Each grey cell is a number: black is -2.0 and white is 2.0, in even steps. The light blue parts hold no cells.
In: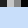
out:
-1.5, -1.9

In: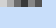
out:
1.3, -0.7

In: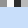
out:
0.3, 0.9

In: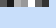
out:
-0.6, -1.2

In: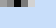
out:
0.5, 1.3

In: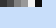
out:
-1.2, -1.8

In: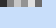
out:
-1.3, -0.3

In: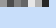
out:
0.4, -1.4

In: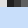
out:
1.5, -0.5

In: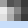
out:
0.5, -1.1
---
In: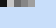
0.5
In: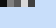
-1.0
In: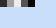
-1.9
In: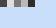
-1.3
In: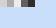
-1.3
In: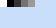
0.4
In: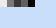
-1.9
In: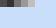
1.0
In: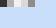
0.2
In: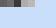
0.9
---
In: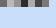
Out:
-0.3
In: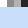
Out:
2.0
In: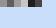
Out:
0.3
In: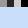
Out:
0.4
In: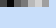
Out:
-0.9
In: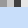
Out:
0.4
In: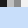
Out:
-1.6
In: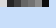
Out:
1.4
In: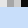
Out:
1.6
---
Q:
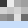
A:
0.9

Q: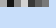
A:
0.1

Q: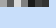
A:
1.4

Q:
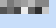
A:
-0.9

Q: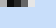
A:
0.8

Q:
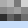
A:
0.1
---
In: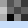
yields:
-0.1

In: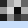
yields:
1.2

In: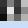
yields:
-1.0

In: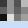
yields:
-0.7

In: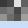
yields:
1.5

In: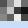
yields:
1.5

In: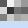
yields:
1.0

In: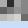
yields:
0.5

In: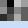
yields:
1.1
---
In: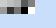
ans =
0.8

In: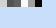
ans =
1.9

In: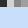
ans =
1.3

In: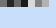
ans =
1.4

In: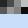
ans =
-0.8

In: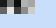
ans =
-1.8

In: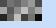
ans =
0.0

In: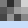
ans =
-1.3
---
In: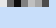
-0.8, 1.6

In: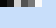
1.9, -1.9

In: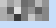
0.3, 0.7

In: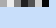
-1.9, 0.7

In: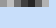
0.8, 0.4

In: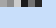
-1.4, 0.6

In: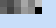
1.0, -0.4

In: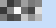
0.1, -0.1

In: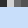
-0.7, -1.3

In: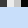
-1.9, -1.1
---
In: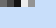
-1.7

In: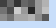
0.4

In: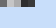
0.7

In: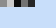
-1.8

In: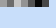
0.3

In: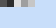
1.5

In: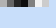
-1.8
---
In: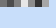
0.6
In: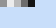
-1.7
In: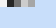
0.6
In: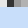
0.8
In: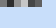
-0.5
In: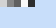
-1.3
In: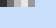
0.4
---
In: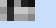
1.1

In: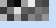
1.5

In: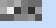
-1.1

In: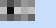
1.2

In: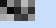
-1.5

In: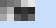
-1.4
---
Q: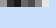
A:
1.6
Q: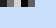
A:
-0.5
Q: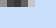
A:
1.1
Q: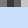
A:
1.1
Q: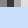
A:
1.5
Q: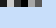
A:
-0.6
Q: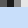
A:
1.6
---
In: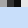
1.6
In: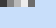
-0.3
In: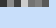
-0.6
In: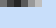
1.0
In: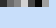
0.5
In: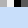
-0.6
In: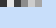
0.6
